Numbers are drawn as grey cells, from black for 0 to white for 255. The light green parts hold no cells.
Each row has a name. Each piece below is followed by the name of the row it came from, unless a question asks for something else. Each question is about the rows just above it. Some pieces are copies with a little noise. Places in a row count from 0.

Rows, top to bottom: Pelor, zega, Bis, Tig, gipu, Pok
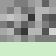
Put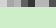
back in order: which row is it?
gipu
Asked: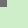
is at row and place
zega, 3
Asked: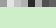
Bis
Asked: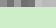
zega
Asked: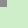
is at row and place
Pok, 0

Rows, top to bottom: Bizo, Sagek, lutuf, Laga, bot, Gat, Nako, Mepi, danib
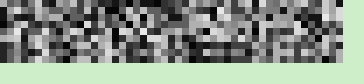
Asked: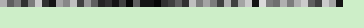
Bizo
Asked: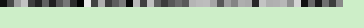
Laga
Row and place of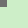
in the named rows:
Bizo, 39
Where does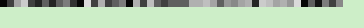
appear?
Laga
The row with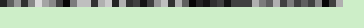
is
danib
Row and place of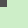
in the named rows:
bot, 14

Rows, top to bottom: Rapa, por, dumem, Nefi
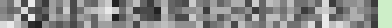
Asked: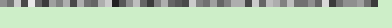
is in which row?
Rapa
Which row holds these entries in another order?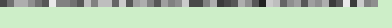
dumem
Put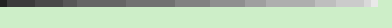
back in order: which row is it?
Rapa
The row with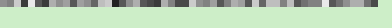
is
dumem

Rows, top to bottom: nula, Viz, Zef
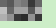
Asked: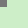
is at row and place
nula, 3
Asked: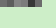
nula
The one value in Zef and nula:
[56]
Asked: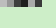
Zef
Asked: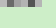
Viz
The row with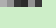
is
Zef
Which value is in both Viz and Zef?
[175]

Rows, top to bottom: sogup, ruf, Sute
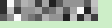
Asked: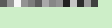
Sute
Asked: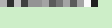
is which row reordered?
ruf
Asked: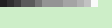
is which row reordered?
sogup
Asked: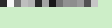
sogup

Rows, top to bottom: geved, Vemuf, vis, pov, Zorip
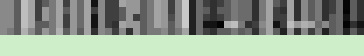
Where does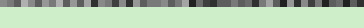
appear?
Zorip
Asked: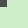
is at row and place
vis, 24

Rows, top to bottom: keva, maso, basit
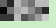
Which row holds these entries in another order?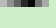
maso
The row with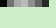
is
maso
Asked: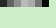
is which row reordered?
maso
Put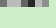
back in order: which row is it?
keva
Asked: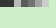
basit
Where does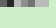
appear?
keva

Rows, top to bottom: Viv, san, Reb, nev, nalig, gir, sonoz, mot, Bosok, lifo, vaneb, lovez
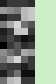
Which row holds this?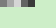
Bosok
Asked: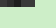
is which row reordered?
Viv
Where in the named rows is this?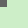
Bosok, 3
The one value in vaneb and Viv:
[30]

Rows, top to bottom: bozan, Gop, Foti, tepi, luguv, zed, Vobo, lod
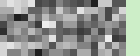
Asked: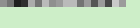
Foti
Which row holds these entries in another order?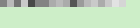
Vobo
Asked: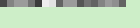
tepi

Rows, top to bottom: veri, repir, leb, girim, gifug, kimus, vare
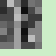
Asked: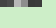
leb
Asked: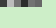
veri
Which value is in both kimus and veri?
[188]
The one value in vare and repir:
[73]
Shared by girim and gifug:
[130]
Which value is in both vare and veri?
[115]

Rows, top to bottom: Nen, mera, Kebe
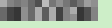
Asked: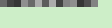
Kebe
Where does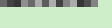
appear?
mera
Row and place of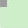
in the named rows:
Nen, 12

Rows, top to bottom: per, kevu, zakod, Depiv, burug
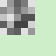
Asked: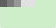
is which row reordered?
per
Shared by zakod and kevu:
[151]
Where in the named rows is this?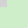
Depiv, 4
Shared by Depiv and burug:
[95]
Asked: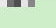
burug

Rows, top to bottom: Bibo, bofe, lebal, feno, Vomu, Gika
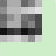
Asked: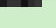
Vomu
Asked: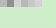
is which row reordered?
Gika

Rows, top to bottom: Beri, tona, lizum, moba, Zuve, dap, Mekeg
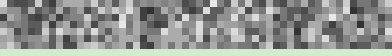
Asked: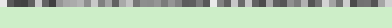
Beri
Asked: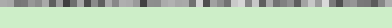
dap
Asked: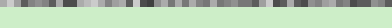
Mekeg
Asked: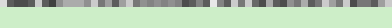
Beri
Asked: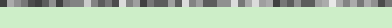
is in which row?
lizum
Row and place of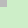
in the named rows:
Mekeg, 12
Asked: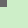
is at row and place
Beri, 36

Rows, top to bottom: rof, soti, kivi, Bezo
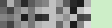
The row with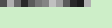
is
rof
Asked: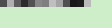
rof
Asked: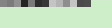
kivi

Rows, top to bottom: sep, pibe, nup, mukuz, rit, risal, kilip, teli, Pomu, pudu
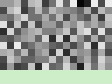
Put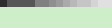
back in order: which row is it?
rit
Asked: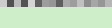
mukuz

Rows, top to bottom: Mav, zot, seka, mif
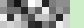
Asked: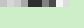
mif
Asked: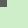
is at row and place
zot, 5
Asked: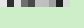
seka
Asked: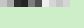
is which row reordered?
mif

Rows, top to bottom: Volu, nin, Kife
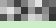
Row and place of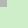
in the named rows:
Volu, 4
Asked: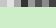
nin
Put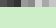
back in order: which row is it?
Kife

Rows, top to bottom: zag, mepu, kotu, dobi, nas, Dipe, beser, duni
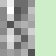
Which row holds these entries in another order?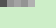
duni
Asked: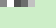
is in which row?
mepu
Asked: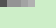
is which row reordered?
duni

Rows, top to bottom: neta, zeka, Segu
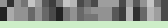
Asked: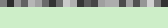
neta
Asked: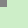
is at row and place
zeka, 12
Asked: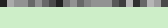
zeka

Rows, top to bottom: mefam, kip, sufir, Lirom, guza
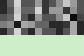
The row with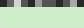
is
guza
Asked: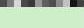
sufir
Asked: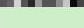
sufir
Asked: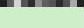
guza
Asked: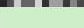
kip
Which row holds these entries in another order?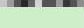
mefam
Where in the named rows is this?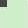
sufir, 11

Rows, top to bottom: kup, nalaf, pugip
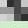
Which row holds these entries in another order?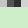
pugip
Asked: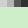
pugip
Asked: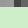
nalaf

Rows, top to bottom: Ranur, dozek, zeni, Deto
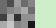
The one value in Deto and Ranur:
[133]
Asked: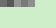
Ranur
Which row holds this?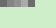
dozek
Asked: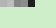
Deto
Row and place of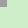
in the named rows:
Ranur, 2
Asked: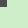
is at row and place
Ranur, 1

